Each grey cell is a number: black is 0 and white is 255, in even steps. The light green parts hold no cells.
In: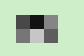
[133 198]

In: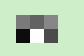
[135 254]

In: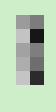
[124 195]

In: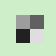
[96 33]

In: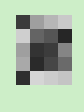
[201  85  51 169]

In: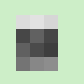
[214  97  96]

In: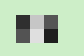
[ 85 223]

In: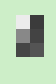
[ 59 136]

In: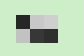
[207  55]
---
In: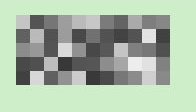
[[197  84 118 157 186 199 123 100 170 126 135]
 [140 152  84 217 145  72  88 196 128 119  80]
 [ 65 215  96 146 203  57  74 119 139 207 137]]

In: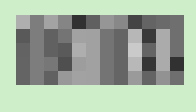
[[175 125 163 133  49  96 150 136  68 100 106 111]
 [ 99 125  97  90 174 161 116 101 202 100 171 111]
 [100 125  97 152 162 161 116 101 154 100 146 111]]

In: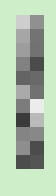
[[206 144]
 [157 114]
 [100 105]
 [124 236]
 [132 136]
 [ 76  84]]

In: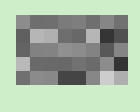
[[140 110 111 123 126 111 134 113]
 [100 130 131 144 140 131  88 133]
 [112 139 136  69  69 135 205 174]]

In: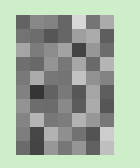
[[ 99 136 130 102 215 117 171]
 [165 124 140 162  67 151 108]
 [121 171 119 116 194 145 131]
 [147 109 108 137  92 171  86]
 [125  71 178 143 114  83 205]]

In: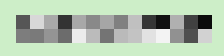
[[ 86 216 169  51 168 137 166 128 192  54  17 176  65  11]]

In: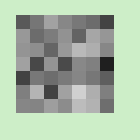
[[ 89 118 162 135 120 108  67]
 [148 142 101 152 185 174 135]
 [ 66 120 109 122 134 119  94]
 [134 132 158 140 188 178 110]]
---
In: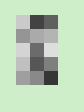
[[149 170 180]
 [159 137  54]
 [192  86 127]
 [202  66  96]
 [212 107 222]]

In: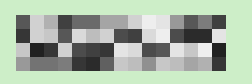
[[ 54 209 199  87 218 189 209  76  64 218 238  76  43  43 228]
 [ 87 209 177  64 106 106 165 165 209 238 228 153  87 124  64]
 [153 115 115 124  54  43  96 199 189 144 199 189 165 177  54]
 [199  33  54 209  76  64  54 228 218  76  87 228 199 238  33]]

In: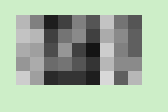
[[150 171 107 116  85  52 183 138 138]
 [171 159  76 150  64  20 205 128  95]
 [183 128  30  64 128  85 195 116  85]
 [195 183  64 116 138  64 171 138  95]
 [205 159  42  52  52  30 216  95 183]]

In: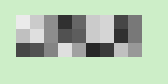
[[ 70  81 132 223 161  39  58 192 152]
 [192 223 141  81  93 203 213  48 120]
 [235 203 141  48 102 203 213  70 120]]

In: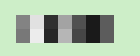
[[120 236  38 182  70  26  92]
 [131 225  48 163  81  26  92]]

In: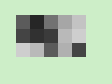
[[ 68  49  59 185 206]
 [ 91  38 114 166 195]
 [206 185  91 176  68]]
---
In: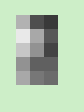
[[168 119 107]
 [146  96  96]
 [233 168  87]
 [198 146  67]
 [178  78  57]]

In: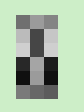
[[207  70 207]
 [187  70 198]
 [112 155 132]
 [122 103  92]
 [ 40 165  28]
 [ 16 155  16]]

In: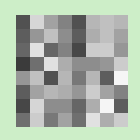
[[ 59 111 225 173 141 141 150 204]
 [ 93 150 192 141  93 173 192 162]
 [ 93 162 182 173 150 204 162 130]
 [ 81 214 162 130  81 182 192 182]
 [ 71 214 141 141 102 173 245  93]
 [111 204 120 162 111 225 173 204]
 [102 225 102 130  71 204 204 150]
 [150 192  81 182 120 182  93 245]]

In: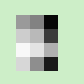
[[248 227 176]
 [205 185  59]
 [215 142  25]
 [154 130   7]]

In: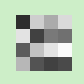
[[ 92 194 227 250]
 [ 45 206 171 218]
 [227  65 121 112]
 [183  83  65  74]]

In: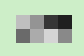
[[106 171 213 137]
 [191 148  54  31]]
